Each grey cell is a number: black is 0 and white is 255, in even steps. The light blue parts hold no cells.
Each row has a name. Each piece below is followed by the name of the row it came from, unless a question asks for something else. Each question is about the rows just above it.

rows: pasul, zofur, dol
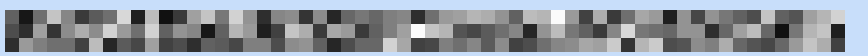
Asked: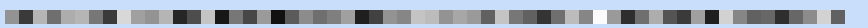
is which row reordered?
pasul
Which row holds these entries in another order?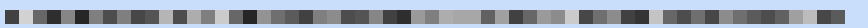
dol
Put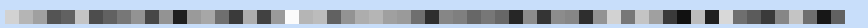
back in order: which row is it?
pasul
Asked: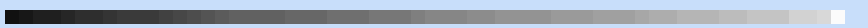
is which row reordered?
zofur
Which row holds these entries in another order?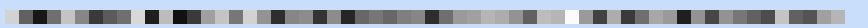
pasul
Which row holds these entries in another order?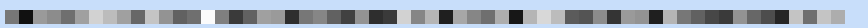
pasul

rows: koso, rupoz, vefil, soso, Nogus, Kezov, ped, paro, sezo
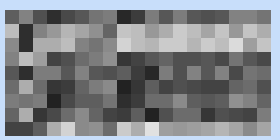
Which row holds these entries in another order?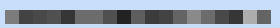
paro
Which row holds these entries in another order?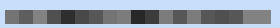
koso
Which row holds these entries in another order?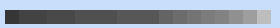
soso
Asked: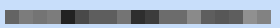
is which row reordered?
ped
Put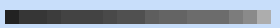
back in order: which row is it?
Kezov

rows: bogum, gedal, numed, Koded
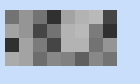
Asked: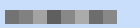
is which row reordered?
Koded
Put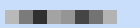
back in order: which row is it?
gedal
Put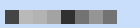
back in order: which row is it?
bogum
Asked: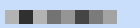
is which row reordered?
numed
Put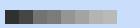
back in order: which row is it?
gedal
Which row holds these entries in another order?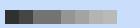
bogum
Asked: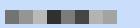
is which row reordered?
gedal

